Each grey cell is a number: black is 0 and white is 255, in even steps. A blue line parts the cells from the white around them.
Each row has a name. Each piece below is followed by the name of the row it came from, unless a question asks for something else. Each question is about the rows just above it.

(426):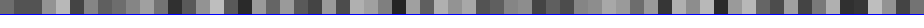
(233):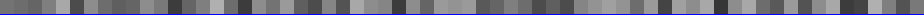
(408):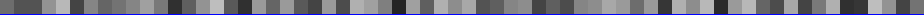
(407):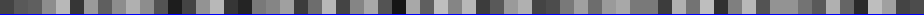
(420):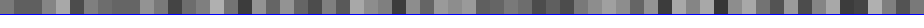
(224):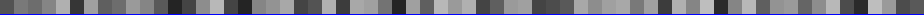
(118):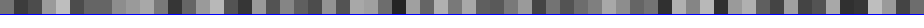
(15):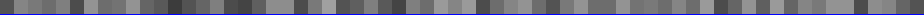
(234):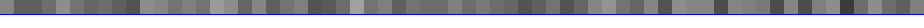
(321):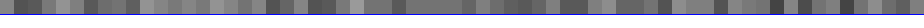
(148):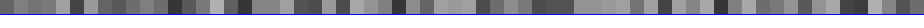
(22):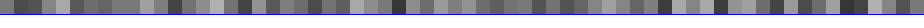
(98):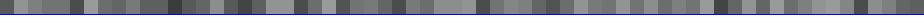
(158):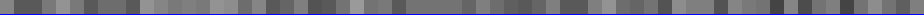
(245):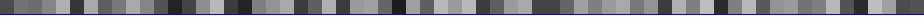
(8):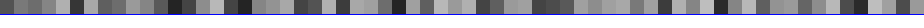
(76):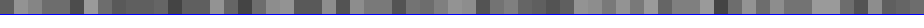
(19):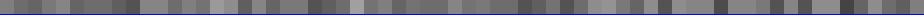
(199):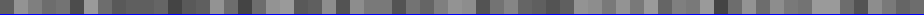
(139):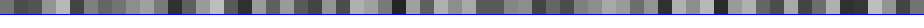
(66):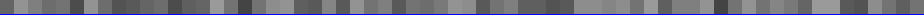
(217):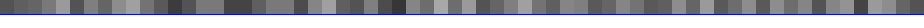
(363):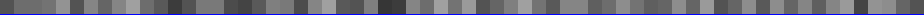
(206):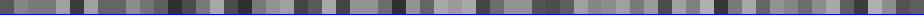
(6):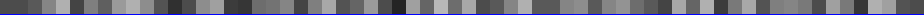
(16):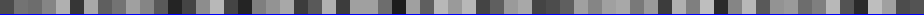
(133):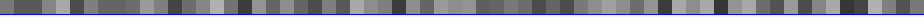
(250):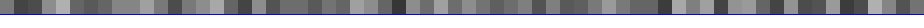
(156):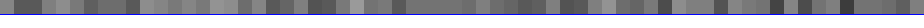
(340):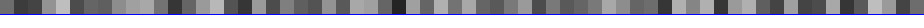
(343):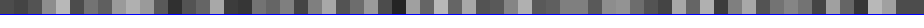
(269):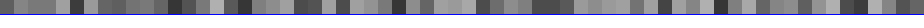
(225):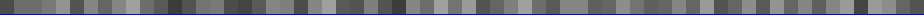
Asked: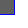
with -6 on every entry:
[89]
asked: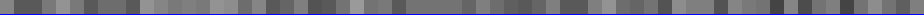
(158)
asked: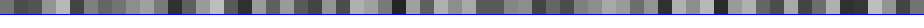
(139)
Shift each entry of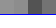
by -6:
[141 135  77 109]
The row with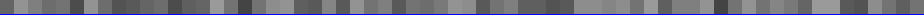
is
(66)
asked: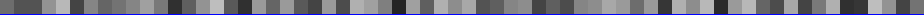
(408)
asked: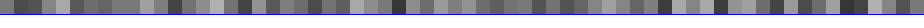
(22)

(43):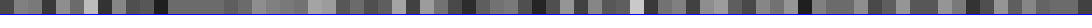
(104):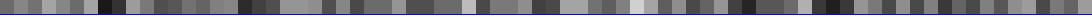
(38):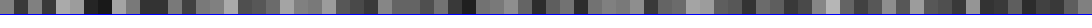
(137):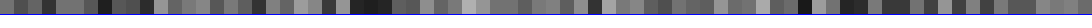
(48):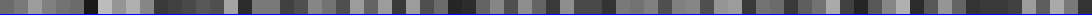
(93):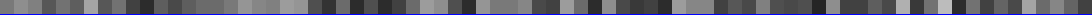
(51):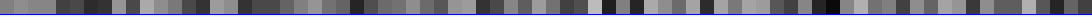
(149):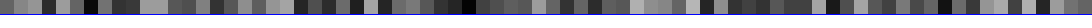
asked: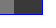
(137)
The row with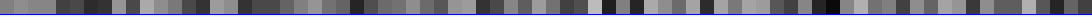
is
(51)
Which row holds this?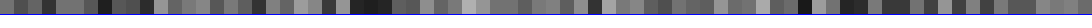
(137)
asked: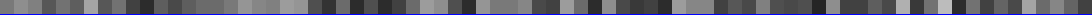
(93)
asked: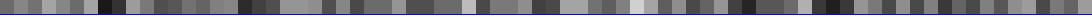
(104)

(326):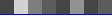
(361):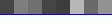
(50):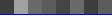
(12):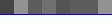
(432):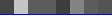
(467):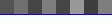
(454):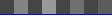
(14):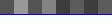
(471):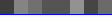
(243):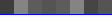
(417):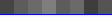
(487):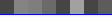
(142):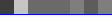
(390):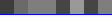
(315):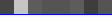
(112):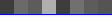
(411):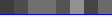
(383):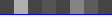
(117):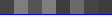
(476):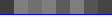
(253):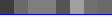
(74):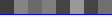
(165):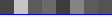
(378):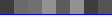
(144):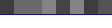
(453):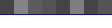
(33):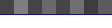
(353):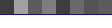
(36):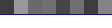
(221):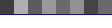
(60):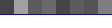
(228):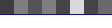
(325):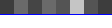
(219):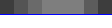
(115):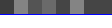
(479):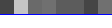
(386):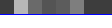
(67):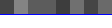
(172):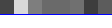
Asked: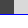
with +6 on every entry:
[ 75 223]
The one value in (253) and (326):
[126]

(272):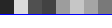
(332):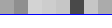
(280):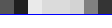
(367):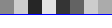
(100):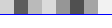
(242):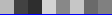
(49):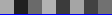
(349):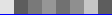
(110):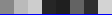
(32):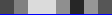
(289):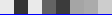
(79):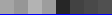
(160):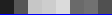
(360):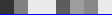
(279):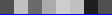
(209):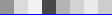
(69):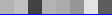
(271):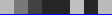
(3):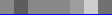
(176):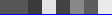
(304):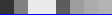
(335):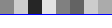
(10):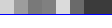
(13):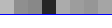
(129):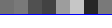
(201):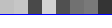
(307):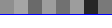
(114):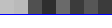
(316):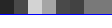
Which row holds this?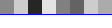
(335)
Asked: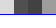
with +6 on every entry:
[225  86  72 163]
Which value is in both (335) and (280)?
[128]
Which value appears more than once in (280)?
[219]
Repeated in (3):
[136]
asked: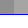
(307)

